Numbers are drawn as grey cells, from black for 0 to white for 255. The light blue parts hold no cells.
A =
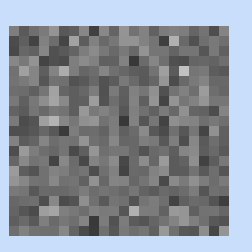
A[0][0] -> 126
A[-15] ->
[110, 108, 96, 117, 162, 101, 94, 103, 124, 81, 122, 95, 129, 118, 144, 81, 115, 129, 111, 156, 110, 102]
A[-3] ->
[100, 86, 75, 158, 165, 127, 120, 110, 128, 122, 123, 86, 176, 124, 123, 98, 153, 149, 96, 114, 115, 102]
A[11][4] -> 109
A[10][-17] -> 59
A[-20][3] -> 129
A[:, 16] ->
[129, 177, 100, 80, 91, 76, 115, 148, 104, 143, 112, 126, 94, 91, 91, 138, 100, 67, 153, 131, 112]
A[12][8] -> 149
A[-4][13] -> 116
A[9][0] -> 122
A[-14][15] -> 68
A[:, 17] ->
[125, 105, 117, 77, 193, 105, 129, 118, 145, 134, 87, 78, 133, 98, 92, 122, 108, 96, 149, 149, 88]
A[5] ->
[115, 122, 133, 86, 114, 112, 82, 89, 104, 82, 92, 121, 106, 89, 102, 149, 76, 105, 121, 132, 104, 104]
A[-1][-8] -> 96
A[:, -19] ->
[122, 129, 134, 68, 94, 86, 117, 142, 105, 159, 103, 133, 110, 120, 113, 113, 106, 79, 158, 127, 112]
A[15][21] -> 122
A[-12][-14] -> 149
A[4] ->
[113, 160, 133, 94, 131, 172, 125, 102, 109, 133, 112, 103, 93, 90, 115, 159, 91, 193, 117, 121, 93, 88]
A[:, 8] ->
[64, 129, 139, 129, 109, 104, 124, 157, 121, 149, 109, 112, 149, 131, 78, 146, 109, 112, 128, 57, 58]
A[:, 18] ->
[101, 81, 117, 101, 117, 121, 111, 130, 101, 131, 118, 135, 138, 143, 115, 144, 124, 107, 96, 127, 85]
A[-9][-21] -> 154
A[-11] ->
[79, 80, 87, 103, 88, 59, 125, 108, 109, 99, 125, 96, 107, 138, 88, 75, 112, 87, 118, 69, 145, 96]
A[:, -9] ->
[130, 130, 147, 107, 90, 89, 118, 95, 112, 85, 138, 126, 83, 140, 104, 116, 99, 116, 124, 85, 117]
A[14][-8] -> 130
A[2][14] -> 117
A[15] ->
[148, 135, 115, 113, 136, 113, 116, 97, 146, 103, 132, 130, 103, 116, 133, 74, 138, 122, 144, 124, 109, 122]
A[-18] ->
[135, 121, 147, 68, 80, 76, 126, 139, 129, 96, 97, 130, 56, 107, 134, 111, 80, 77, 101, 103, 99, 110]
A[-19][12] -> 104
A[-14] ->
[120, 96, 120, 142, 164, 137, 94, 96, 157, 83, 110, 93, 131, 95, 148, 68, 148, 118, 130, 149, 118, 118]

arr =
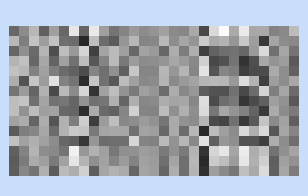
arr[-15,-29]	104
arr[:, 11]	[132, 149, 159, 120, 96, 188, 147, 101, 133, 135, 166, 111, 143, 155, 170]
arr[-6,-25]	85
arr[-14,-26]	158
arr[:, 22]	[170, 150, 114, 116, 125, 152, 113, 120, 148, 113, 139, 143, 165, 156, 119]
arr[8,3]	159
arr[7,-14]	173
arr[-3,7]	151
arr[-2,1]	123
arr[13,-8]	189
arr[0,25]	169
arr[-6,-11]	140
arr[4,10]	145
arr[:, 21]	[251, 179, 111, 82, 133, 182, 82, 109, 166, 68, 159, 151, 230, 189, 138]
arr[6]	[116, 155, 101, 178, 74, 185, 139, 213, 51, 161, 190, 147, 122, 160, 150, 108, 172, 136, 151, 93, 83, 82, 113, 73, 108, 211, 127, 165, 107]
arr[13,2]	171
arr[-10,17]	154
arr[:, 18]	[169, 148, 174, 136, 134, 163, 151, 134, 142, 140, 183, 137, 179, 183, 180]
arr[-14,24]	158
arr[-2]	[92, 123, 171, 159, 122, 161, 229, 179, 143, 162, 133, 155, 131, 161, 156, 111, 164, 111, 183, 42, 203, 189, 156, 231, 176, 207, 95, 160, 145]
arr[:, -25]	[159, 194, 78, 100, 126, 225, 74, 114, 162, 85, 108, 140, 137, 122, 92]
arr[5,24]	179
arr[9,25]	196
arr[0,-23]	231
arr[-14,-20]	108
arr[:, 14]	[149, 135, 154, 142, 133, 139, 150, 138, 131, 146, 158, 129, 153, 156, 158]
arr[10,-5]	175
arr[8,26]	171
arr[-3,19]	52
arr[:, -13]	[138, 141, 173, 167, 151, 138, 172, 164, 144, 170, 170, 147, 145, 164, 173]
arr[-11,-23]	97
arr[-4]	[193, 161, 175, 160, 140, 103, 96, 55, 150, 108, 110, 111, 214, 132, 129, 186, 147, 182, 137, 226, 96, 151, 143, 82, 83, 63, 173, 141, 110]

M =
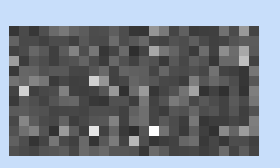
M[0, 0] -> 54
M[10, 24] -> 122
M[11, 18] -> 110
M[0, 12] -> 54
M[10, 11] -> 57
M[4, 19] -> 71
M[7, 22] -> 90
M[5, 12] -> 101
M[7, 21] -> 66
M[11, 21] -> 56
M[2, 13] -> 67
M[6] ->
[67, 209, 63, 72, 76, 129, 64, 62, 66, 86, 153, 48, 108, 155, 54, 69, 82, 115, 163, 50, 65, 48, 82, 51, 126]
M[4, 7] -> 69
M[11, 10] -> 123
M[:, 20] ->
[63, 64, 65, 55, 114, 104, 65, 76, 84, 61, 49, 70, 69]
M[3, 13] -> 88
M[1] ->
[99, 73, 74, 65, 76, 76, 65, 88, 75, 74, 108, 77, 88, 104, 71, 67, 82, 77, 94, 74, 64, 68, 84, 92, 91]
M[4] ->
[57, 102, 100, 82, 88, 88, 70, 69, 86, 105, 66, 100, 96, 94, 69, 102, 77, 74, 80, 71, 114, 67, 63, 54, 118]
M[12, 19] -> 62
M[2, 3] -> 88
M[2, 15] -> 118
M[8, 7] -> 68
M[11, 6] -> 64
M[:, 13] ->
[53, 104, 67, 88, 94, 93, 155, 119, 111, 111, 85, 79, 55]
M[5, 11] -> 71
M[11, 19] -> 57
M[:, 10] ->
[94, 108, 69, 104, 66, 65, 153, 81, 76, 130, 102, 123, 86]
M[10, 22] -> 101
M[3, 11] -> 81
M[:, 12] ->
[54, 88, 46, 65, 96, 101, 108, 62, 97, 105, 46, 183, 83]
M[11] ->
[96, 78, 52, 68, 118, 73, 64, 105, 52, 88, 123, 67, 183, 79, 53, 61, 66, 102, 110, 57, 70, 56, 77, 76, 64]
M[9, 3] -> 75

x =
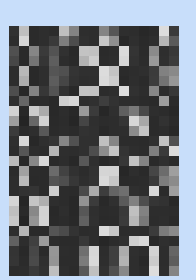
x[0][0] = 49
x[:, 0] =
[49, 45, 80, 71, 45, 45, 78, 48, 211, 158, 59, 47, 45, 187, 43, 45, 45, 213, 191, 200, 46, 97, 52, 53, 44]
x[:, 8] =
[45, 45, 193, 205, 48, 47, 194, 48, 59, 47, 48, 48, 77, 47, 50, 51, 171, 59, 47, 48, 45, 45, 215, 217, 192]
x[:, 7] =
[46, 48, 195, 179, 48, 46, 195, 46, 154, 69, 50, 48, 48, 88, 44, 46, 74, 147, 87, 97, 44, 56, 111, 123, 88]
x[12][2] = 45
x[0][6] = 131
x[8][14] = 46
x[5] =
[45, 173, 41, 46, 93, 70, 50, 46, 47, 218, 204, 41, 46, 43, 60, 115, 151]
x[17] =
[213, 38, 196, 175, 46, 44, 40, 147, 59, 41, 48, 90, 129, 78, 53, 50, 40]
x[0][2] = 43
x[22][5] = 45
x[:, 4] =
[44, 58, 83, 94, 85, 93, 83, 41, 41, 42, 43, 53, 182, 42, 107, 84, 206, 46, 41, 42, 85, 44, 150, 148, 190]
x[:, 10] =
[86, 143, 45, 46, 195, 204, 46, 50, 47, 45, 45, 133, 197, 44, 212, 198, 100, 48, 44, 43, 198, 44, 63, 63, 80]
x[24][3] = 49
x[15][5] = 78
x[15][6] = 55
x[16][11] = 111
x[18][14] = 45
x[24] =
[44, 45, 58, 49, 190, 46, 43, 88, 192, 49, 80, 136, 46, 43, 221, 46, 132]
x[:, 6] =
[131, 77, 41, 42, 52, 50, 41, 215, 40, 38, 43, 81, 45, 40, 49, 55, 43, 40, 40, 41, 51, 43, 44, 44, 43]
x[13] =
[187, 40, 135, 216, 42, 45, 40, 88, 47, 41, 44, 55, 195, 132, 42, 48, 43]
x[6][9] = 44
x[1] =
[45, 214, 43, 46, 58, 126, 77, 48, 45, 199, 143, 40, 47, 42, 46, 181, 90]
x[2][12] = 52
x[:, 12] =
[45, 47, 52, 50, 45, 46, 49, 45, 121, 215, 140, 44, 46, 195, 46, 43, 47, 129, 192, 183, 45, 207, 47, 46, 46]
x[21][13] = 216
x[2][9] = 43
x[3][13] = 44
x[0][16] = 58
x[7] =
[48, 102, 43, 44, 41, 207, 215, 46, 48, 62, 50, 45, 45, 43, 42, 158, 43]
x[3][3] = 53
